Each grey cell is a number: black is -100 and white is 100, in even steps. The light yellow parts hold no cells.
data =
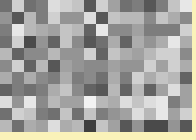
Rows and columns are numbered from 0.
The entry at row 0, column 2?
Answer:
-12
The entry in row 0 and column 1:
63
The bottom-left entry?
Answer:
44
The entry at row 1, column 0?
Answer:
16
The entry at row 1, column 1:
-32
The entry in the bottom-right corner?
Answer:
-32
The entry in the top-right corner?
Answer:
81
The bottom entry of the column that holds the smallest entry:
-51
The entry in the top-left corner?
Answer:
-12
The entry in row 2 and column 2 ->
44
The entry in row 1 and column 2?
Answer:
44
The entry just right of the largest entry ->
44
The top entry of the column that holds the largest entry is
-32
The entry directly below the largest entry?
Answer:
54
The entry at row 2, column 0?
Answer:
-2
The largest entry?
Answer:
90
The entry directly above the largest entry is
-22
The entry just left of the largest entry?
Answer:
26
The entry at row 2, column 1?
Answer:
81

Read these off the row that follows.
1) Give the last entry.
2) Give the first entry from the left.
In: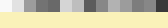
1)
-55
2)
95

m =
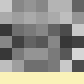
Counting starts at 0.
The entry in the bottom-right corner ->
-40
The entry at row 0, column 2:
16
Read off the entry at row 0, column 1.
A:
6
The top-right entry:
-22
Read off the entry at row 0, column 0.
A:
58
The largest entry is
68
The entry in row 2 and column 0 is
-57
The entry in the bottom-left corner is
49
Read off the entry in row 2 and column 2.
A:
-4

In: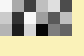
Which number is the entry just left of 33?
94
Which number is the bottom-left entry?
41
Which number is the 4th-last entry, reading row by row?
67
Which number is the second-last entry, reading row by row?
-2
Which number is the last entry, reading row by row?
-22

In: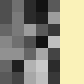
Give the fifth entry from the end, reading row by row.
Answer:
-30
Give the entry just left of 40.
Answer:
-76
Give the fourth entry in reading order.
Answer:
-86
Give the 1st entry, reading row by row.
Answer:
-38
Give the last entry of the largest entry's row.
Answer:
-66
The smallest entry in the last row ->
-56
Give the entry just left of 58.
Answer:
40
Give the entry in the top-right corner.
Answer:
-30
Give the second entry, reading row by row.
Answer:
-12
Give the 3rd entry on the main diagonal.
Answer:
23

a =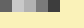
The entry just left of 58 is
-22
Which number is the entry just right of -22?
58

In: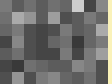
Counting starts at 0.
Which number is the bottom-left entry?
-38
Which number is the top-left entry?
-4
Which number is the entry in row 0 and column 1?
-28
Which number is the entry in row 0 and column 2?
-12
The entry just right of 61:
-46
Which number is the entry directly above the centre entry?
-38
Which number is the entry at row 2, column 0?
-20
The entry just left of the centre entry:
-46
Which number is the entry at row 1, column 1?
33
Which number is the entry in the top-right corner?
6
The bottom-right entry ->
-38
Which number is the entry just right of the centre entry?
-12
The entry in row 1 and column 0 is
-12
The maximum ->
61

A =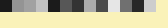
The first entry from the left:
-79
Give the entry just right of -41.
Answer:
80
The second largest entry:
61
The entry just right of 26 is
51

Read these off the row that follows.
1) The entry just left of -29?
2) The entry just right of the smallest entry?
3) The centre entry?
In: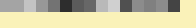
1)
-65
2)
-29
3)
-19

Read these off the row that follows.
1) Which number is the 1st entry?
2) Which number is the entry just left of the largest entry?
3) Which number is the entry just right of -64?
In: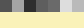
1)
-35
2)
-17
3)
-26
